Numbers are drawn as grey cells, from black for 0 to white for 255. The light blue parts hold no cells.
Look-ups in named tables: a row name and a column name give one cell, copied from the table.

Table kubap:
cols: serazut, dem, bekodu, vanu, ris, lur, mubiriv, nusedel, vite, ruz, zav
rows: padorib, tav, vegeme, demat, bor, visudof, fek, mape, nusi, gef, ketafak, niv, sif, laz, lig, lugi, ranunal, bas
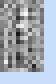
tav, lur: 144
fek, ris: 214
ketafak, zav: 134
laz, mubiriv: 183
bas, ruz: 115
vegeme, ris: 83
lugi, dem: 239
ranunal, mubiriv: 105
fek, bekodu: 189
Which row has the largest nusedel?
nusi

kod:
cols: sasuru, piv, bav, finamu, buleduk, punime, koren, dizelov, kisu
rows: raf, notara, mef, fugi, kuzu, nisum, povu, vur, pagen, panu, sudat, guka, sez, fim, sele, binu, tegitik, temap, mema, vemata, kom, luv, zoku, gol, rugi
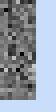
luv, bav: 65
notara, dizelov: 155
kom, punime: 107
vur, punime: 66
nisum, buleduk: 103
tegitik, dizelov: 109
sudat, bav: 127
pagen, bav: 65
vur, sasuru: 121

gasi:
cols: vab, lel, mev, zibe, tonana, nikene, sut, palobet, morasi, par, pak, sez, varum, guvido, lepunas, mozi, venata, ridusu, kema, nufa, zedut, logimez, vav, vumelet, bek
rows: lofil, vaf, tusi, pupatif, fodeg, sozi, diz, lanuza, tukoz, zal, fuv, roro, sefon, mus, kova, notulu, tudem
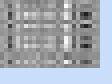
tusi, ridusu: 158
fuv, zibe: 158
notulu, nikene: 149
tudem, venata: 128
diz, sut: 227
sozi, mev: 172
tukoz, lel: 155
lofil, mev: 142

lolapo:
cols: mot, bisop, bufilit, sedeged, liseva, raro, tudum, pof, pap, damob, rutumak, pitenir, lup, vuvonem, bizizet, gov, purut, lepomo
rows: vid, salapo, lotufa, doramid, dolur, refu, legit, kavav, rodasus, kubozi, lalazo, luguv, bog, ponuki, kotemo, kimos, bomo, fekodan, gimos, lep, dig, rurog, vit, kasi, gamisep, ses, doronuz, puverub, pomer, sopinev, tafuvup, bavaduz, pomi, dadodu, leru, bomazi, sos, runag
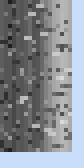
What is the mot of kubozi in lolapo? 106
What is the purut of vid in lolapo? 180
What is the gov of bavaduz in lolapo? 184
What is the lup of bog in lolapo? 144
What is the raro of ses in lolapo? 185
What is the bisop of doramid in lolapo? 121
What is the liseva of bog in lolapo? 89
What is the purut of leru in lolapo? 107
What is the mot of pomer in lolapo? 100
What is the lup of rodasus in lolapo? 144
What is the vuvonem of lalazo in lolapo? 166
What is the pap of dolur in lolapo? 82
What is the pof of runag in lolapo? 107
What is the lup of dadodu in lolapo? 194

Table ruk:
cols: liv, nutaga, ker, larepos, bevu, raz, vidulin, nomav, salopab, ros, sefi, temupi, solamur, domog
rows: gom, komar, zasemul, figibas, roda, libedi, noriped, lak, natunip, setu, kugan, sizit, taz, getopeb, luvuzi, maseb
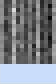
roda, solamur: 5
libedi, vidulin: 82
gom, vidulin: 70
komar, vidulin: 54
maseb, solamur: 60
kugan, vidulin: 80
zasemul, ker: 106
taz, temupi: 62
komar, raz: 132
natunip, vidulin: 63
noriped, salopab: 67
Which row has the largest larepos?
zasemul

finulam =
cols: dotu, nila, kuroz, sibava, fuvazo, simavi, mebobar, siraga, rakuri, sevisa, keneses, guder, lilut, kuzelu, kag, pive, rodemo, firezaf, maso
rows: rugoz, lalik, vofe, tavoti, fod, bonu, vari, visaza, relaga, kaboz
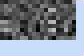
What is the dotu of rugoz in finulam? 54
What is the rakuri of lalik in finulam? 66
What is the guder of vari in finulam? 71
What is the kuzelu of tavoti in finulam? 72
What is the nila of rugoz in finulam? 36
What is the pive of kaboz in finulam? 119
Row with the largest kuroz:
visaza

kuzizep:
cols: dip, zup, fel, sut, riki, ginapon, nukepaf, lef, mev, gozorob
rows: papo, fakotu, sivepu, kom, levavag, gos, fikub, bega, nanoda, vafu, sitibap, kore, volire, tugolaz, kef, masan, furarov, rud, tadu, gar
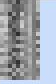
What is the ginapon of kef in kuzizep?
144
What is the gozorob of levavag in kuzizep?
159
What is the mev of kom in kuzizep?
125
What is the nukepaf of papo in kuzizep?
121
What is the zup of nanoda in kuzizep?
158
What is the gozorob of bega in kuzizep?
138
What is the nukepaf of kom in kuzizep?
126
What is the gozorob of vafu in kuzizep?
111
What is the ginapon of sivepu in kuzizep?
110
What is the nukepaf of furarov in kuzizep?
121
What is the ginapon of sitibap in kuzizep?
112
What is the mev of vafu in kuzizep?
125
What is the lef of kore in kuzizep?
146
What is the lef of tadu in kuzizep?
146

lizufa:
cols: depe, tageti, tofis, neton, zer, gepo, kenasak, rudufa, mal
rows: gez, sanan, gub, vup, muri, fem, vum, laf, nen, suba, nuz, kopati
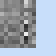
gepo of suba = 150
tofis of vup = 145
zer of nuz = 97
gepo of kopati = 100
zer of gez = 136
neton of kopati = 125
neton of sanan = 130
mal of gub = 105
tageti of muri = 140
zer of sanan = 136
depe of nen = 142
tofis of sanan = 135
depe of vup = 180

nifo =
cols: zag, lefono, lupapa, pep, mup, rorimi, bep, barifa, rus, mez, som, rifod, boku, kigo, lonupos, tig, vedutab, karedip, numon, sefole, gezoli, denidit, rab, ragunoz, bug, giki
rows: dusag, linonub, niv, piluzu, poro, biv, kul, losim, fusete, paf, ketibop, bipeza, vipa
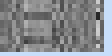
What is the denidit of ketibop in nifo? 133
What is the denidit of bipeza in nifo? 98
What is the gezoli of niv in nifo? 122
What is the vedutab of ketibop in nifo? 93
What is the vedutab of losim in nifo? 120
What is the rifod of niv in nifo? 150
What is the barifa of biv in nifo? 148
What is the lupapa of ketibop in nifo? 118
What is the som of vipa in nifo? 159
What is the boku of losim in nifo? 145
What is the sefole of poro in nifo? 122

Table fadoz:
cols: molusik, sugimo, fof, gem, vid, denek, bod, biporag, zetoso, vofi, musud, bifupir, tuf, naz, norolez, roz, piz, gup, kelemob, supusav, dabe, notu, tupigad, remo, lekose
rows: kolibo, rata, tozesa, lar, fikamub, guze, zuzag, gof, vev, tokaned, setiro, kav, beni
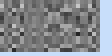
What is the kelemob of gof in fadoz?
136
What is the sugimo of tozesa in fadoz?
125
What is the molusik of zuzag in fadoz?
135
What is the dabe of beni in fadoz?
161
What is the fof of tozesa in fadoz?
90
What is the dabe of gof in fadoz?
115
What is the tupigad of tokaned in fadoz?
154
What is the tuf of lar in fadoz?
162
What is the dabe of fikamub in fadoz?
126
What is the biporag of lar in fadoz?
110
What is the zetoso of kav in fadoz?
142
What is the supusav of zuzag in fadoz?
100
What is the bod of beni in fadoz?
131
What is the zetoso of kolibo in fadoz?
102
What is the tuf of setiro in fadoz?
104
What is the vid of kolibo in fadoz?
102
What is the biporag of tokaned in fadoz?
123
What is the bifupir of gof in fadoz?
112
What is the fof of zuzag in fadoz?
81
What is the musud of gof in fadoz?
132

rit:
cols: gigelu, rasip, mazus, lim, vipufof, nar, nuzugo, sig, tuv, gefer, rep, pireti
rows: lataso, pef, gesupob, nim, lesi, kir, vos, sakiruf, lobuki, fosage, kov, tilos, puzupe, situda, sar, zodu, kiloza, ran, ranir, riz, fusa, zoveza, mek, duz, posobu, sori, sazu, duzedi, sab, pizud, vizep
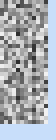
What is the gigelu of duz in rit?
148
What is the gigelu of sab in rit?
90
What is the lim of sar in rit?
206
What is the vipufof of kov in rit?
211
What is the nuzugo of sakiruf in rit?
97
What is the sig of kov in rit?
187
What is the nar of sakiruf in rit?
120
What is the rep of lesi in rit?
119
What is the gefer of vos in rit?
135
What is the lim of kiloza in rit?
122
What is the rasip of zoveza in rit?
224
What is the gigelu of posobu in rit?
138
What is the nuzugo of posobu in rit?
130
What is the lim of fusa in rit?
200
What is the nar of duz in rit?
127
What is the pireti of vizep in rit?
237
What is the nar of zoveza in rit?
180

